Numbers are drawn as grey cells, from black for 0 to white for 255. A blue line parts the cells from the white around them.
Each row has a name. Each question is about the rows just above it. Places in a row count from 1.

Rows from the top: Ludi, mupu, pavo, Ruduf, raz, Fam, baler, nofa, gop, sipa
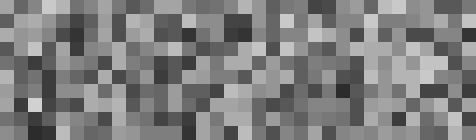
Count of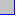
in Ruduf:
4
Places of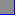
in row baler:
5 6 19 33
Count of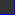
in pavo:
4

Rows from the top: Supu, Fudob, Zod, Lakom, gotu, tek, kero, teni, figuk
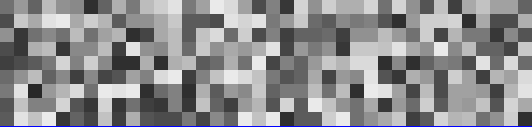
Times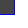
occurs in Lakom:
2
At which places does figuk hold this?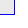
4 18 20 25

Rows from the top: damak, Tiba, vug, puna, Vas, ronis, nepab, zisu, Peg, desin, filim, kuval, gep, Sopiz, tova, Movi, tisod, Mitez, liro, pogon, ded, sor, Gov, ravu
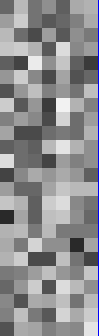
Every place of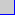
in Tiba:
2
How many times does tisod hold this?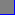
0
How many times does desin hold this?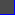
2

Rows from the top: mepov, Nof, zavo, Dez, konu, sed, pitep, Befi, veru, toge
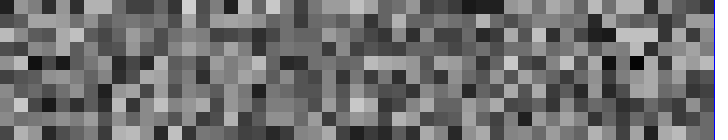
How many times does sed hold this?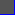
5
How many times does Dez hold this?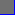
6
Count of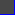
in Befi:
5
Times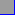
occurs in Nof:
5

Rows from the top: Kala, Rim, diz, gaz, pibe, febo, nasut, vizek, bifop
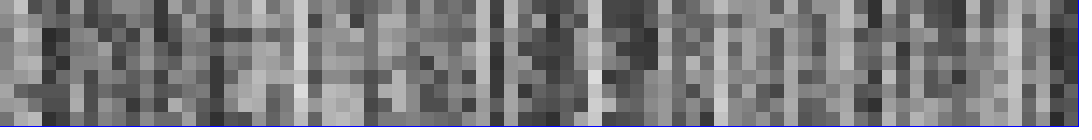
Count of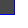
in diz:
3
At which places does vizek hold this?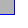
18 24 26 29 44 75
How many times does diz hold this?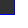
2
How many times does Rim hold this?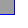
6
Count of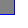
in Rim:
1
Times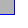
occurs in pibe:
4

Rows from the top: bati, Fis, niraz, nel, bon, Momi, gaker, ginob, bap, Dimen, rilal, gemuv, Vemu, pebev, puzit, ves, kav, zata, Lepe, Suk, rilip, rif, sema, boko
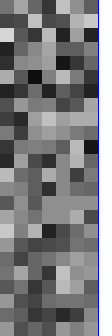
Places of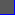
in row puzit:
1 3
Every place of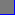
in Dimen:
1 6
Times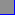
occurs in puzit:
5
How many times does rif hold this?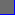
2
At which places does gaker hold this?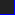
1 4 7
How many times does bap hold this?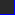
1
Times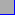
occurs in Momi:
1

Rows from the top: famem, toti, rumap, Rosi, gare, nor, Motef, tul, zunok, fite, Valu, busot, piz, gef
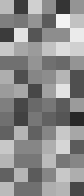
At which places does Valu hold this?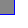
2 3
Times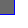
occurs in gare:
1
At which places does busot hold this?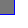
2 3 5

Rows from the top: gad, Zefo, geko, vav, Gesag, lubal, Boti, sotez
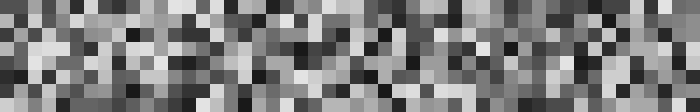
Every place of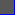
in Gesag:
19
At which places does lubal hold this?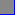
6 13 37
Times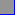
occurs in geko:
2
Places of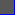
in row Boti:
9 24 39
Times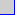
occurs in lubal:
7
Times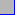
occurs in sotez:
5

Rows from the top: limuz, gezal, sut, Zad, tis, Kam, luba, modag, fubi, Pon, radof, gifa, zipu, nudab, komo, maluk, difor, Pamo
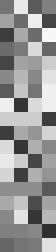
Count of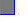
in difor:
0
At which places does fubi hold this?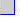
1 2 3
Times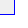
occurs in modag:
2
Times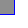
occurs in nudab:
3
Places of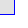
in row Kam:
4

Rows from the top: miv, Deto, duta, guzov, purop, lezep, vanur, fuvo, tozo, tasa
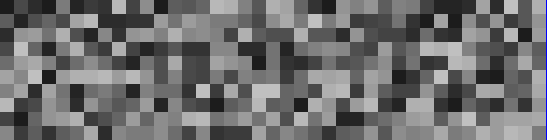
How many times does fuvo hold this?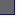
3
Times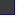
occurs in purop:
1

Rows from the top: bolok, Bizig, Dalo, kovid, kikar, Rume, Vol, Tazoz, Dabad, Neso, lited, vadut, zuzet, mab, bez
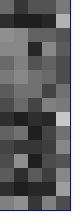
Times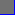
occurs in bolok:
0
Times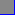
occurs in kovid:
3

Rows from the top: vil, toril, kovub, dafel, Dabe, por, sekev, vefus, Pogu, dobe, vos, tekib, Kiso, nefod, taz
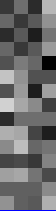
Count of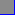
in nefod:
1
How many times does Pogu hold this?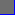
3
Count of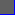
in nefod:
3
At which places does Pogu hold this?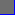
2 3 4
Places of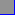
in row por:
2

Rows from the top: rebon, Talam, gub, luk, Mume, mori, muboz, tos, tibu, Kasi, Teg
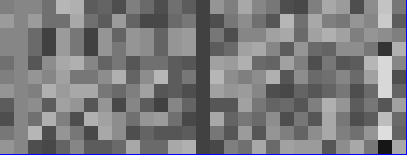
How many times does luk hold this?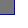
3
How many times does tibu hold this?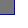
3
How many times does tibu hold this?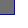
3

